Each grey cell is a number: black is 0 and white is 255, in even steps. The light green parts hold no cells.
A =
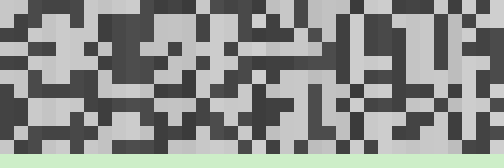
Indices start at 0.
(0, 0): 199
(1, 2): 74
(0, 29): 68
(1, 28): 200
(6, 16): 68
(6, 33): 205
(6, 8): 200
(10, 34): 67
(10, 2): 74
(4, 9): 77
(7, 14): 68
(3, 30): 200
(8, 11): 62
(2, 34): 67
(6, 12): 67
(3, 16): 68
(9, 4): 68
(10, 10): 74
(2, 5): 200
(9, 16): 68
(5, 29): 196
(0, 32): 62
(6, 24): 192
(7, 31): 69
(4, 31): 69
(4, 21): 72
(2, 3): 196
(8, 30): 65
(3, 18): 207
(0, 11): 62
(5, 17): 73
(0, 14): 200
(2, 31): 69
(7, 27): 73
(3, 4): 203
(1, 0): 199
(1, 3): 196
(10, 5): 72

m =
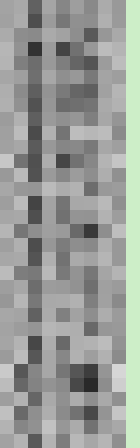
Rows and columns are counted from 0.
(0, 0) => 163
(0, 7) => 171
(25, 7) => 177
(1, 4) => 119
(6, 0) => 174
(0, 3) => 165
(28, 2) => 102
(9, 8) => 138
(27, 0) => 188
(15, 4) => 113
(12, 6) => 142
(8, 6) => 127
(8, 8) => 149
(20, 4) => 154
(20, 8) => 155
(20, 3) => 156
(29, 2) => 143
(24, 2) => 71
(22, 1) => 164
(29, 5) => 114
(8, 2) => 95
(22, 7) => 173
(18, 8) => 152
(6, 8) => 181
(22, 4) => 128
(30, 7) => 158
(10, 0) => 161
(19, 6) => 119
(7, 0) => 176
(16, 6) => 57
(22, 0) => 167
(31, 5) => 184
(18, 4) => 114
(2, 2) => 138
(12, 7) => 174

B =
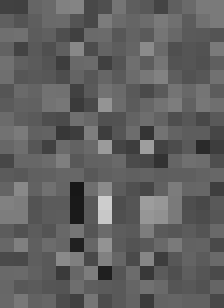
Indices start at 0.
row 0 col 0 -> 65
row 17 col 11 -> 105
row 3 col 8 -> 93
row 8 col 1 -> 94
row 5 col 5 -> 100
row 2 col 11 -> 117
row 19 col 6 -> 125
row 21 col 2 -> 98
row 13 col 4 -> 101
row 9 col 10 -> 52
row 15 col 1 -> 125
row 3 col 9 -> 101
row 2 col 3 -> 96
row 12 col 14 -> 99
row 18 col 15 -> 106
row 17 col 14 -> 99
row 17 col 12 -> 122
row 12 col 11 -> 94
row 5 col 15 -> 113
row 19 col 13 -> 94
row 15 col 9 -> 84
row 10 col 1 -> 111
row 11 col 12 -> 101
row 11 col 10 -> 71
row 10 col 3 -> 65
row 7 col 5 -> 58
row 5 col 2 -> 89
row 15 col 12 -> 122
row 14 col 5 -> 25
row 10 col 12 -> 76
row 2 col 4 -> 78
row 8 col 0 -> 107
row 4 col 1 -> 96
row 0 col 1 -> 64
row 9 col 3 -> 99
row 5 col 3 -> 87
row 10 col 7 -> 155
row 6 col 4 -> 113

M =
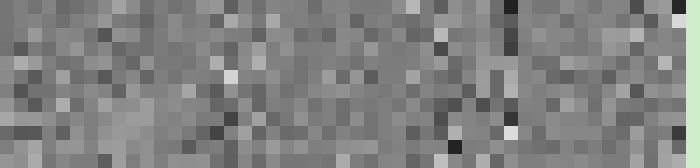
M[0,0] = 117
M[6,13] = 165
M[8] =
[167, 151, 152, 142, 123, 135, 126, 137, 149, 155, 155, 133, 130, 138, 122, 124, 68, 128, 161, 104, 120, 145, 123, 128, 110, 141, 115, 126, 140, 129, 132, 78, 138, 132, 125, 140, 54, 125, 126, 139, 132, 131, 122, 143, 100, 102, 129, 144, 147]
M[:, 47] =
[154, 142, 134, 134, 181, 113, 137, 122, 144, 125, 159, 163]
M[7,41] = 142
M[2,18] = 99
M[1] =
[117, 127, 131, 123, 112, 126, 133, 150, 122, 117, 101, 121, 137, 123, 128, 101, 169, 142, 121, 168, 126, 128, 121, 123, 133, 100, 124, 128, 116, 110, 123, 151, 148, 133, 140, 104, 92, 133, 128, 133, 111, 126, 133, 131, 115, 131, 91, 142, 216]
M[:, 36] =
[33, 92, 71, 63, 153, 170, 177, 90, 54, 220, 129, 143]
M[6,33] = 93
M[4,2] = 154
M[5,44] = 131
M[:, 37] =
[131, 133, 129, 123, 132, 131, 136, 130, 125, 135, 118, 126]
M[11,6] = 124
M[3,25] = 123
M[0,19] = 132
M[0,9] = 139
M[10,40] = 131
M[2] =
[116, 125, 153, 125, 135, 132, 116, 85, 144, 138, 113, 123, 137, 129, 131, 137, 126, 124, 99, 140, 138, 109, 119, 103, 136, 134, 104, 119, 135, 101, 108, 184, 119, 124, 134, 123, 71, 129, 146, 134, 135, 121, 135, 156, 154, 179, 123, 134, 125]
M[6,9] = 151
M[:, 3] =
[131, 123, 125, 111, 126, 122, 114, 124, 142, 127, 128, 119]
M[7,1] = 119
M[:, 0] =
[117, 117, 116, 114, 141, 138, 128, 147, 167, 106, 126, 149]
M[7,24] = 111
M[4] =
[141, 172, 154, 126, 113, 117, 141, 147, 118, 103, 144, 121, 121, 118, 130, 174, 110, 140, 175, 129, 128, 115, 123, 129, 124, 114, 128, 124, 124, 126, 137, 153, 106, 121, 151, 152, 153, 132, 110, 112, 157, 146, 136, 127, 110, 134, 116, 181, 116]
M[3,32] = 140
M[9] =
[106, 87, 88, 127, 97, 144, 127, 145, 153, 150, 141, 128, 134, 122, 101, 68, 129, 160, 101, 130, 106, 110, 135, 111, 130, 121, 115, 126, 131, 94, 119, 92, 176, 133, 131, 105, 220, 135, 109, 140, 135, 135, 135, 115, 109, 156, 121, 125, 59]
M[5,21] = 115
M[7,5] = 109
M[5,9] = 134
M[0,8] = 163

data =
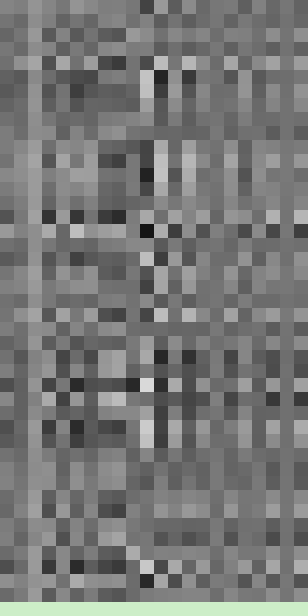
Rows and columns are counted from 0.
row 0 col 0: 132
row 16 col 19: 71
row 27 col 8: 76
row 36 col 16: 150
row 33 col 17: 106
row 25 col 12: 121
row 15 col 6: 115
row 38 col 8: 164
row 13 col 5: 133
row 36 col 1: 130
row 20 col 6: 143
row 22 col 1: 143
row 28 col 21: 57
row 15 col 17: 141
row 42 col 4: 136
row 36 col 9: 129
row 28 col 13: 69
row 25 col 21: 85
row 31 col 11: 61
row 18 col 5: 65
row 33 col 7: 140
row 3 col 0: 119
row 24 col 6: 103
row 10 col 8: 98
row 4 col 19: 162
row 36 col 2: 160
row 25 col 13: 49
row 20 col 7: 113
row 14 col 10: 106
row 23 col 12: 102
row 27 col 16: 112
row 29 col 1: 97
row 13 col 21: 124
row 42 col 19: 141
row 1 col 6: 102
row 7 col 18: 105
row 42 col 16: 134
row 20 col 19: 118
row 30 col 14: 151

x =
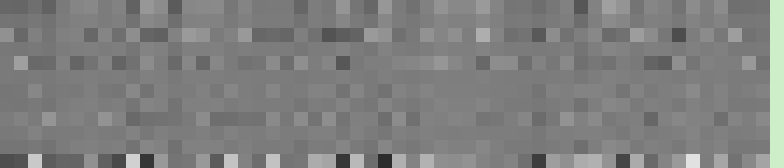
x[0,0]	103
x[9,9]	130
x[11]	[78, 83, 201, 92, 101, 100, 145, 96, 73, 209, 54, 153, 116, 119, 153, 91, 195, 130, 109, 194, 116, 119, 172, 165, 55, 185, 109, 44, 176, 131, 178, 143, 141, 146, 131, 125, 131, 112, 61, 158, 144, 172, 177, 147, 69, 171, 105, 132, 154, 225, 125, 166, 114, 136, 164]
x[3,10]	131
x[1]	[116, 115, 119, 114, 124, 128, 129, 124, 127, 114, 136, 131, 111, 129, 130, 130, 122, 128, 123, 123, 123, 115, 125, 122, 134, 122, 116, 135, 124, 120, 126, 133, 129, 129, 136, 128, 121, 122, 118, 122, 126, 109, 127, 139, 134, 121, 128, 127, 121, 131, 125, 131, 119, 119, 120]
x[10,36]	122
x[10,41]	111
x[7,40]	126
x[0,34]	154
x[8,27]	110
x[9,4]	123
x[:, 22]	[125, 125, 113, 124, 125, 124, 131, 125, 115, 128, 124, 172]
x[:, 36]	[117, 121, 111, 123, 140, 124, 125, 122, 126, 125, 122, 131]
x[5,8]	125
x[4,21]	143
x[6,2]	135
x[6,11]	128
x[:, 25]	[117, 122, 99, 123, 121, 124, 133, 122, 128, 129, 122, 185]
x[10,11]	130
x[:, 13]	[135, 129, 154, 127, 135, 126, 124, 128, 122, 124, 129, 119]
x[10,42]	126
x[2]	[145, 104, 128, 116, 128, 130, 103, 133, 111, 142, 101, 97, 130, 154, 147, 123, 130, 153, 103, 106, 102, 127, 113, 83, 93, 99, 154, 146, 112, 121, 146, 133, 143, 126, 174, 132, 111, 115, 89, 141, 114, 126, 136, 107, 113, 157, 140, 119, 77, 125, 139, 120, 158, 114, 118]
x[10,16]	123
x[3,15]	128
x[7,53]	121
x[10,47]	126
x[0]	[103, 102, 111, 98, 122, 133, 136, 124, 130, 98, 151, 140, 91, 135, 137, 138, 119, 132, 121, 122, 122, 102, 125, 120, 149, 117, 103, 151, 123, 113, 129, 147, 136, 136, 154, 132, 117, 118, 110, 119, 129, 86, 130, 160, 148, 116, 134, 129, 115, 140, 126, 140, 111, 112, 114]
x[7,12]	115
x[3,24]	130
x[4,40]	137
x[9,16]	129
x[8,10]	113
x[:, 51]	[140, 131, 120, 128, 126, 126, 130, 129, 111, 128, 130, 166]
